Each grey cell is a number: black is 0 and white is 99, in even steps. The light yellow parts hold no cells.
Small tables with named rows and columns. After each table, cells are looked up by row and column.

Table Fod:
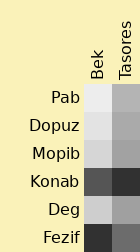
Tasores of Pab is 70
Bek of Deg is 80
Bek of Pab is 92
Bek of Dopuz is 88
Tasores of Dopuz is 66
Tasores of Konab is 19
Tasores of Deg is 62
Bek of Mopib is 83
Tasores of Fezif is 42
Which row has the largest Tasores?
Pab

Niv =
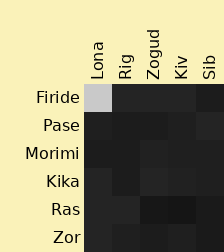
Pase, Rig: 11
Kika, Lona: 14
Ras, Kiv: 8
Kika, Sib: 12
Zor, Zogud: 11
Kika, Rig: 11
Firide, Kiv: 14
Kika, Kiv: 13
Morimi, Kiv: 12
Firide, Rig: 14
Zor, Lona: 14
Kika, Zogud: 14
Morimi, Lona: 11
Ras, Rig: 14
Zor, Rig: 12
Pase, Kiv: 12
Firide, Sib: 11
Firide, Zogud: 14
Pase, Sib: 14
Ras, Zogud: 9
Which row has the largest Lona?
Firide

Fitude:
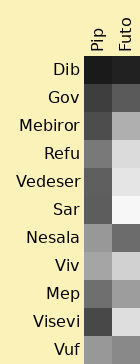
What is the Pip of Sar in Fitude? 36
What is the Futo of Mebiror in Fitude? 68
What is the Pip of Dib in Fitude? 10
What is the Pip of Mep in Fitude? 43
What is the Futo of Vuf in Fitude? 53
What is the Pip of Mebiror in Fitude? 30
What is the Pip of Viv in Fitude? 64

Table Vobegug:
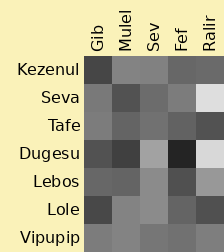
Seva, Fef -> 48
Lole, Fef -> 39
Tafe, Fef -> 38
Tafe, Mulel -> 39
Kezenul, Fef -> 40
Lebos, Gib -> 40
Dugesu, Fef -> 14
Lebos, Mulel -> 39
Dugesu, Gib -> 32
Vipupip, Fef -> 44

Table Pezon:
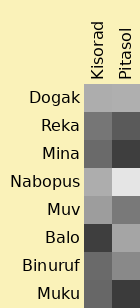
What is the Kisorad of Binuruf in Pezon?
41
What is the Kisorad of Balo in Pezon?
24
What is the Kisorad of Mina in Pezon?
41
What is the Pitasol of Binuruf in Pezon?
53
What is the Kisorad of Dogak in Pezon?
67
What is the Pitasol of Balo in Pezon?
64
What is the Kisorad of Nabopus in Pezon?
67
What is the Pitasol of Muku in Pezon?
23
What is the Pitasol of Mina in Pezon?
24
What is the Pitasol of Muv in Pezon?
47
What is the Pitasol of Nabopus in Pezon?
89
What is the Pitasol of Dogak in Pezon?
68
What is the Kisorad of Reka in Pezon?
46
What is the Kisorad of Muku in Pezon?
40
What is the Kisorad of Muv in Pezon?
61
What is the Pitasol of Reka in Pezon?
35
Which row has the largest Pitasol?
Nabopus

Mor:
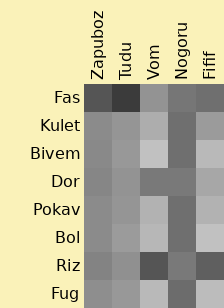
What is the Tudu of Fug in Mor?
59
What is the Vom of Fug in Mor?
72
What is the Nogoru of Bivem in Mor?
43
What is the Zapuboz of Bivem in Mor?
53
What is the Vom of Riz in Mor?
33
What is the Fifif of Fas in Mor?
43

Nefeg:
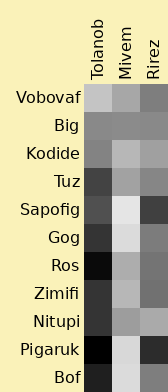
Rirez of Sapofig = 25
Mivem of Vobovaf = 65
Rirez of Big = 53
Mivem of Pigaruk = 84
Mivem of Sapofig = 89
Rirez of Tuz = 52
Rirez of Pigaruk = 17
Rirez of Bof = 49
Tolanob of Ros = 4
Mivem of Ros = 67
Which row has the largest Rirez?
Nitupi

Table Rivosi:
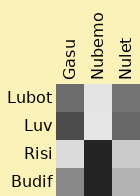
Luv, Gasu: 29
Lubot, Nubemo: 88
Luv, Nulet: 40
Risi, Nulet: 79
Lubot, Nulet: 45
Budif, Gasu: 53
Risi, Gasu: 85
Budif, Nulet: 69
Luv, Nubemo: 89
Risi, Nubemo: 14
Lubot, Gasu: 42
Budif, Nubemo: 14
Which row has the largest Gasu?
Risi

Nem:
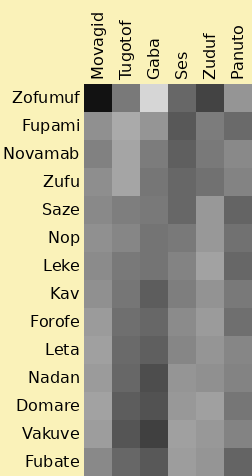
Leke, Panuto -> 40
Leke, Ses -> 51
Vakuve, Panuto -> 51
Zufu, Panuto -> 51
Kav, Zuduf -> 57
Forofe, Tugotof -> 43
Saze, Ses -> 40
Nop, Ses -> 47
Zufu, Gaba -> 46
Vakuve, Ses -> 62
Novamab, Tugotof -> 64
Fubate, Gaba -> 34
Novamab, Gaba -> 48
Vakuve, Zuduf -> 59
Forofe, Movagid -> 60

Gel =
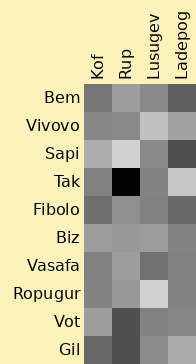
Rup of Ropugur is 59
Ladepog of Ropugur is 51
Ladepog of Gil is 66
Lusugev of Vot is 50
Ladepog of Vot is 52
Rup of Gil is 31
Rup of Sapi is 81
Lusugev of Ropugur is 81
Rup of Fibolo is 56
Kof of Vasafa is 50
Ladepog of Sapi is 30
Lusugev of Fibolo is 50
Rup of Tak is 1
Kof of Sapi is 67
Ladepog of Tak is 77
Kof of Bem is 46
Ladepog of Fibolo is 41
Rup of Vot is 31
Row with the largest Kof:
Sapi

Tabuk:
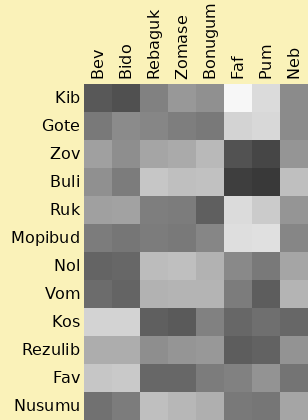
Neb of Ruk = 58
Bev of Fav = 77
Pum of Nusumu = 46
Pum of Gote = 84
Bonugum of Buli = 75
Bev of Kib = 34
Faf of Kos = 40
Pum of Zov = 27
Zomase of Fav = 40
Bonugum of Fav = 48
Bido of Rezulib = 67
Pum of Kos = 43
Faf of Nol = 53
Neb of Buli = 74
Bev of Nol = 39
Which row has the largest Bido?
Kos

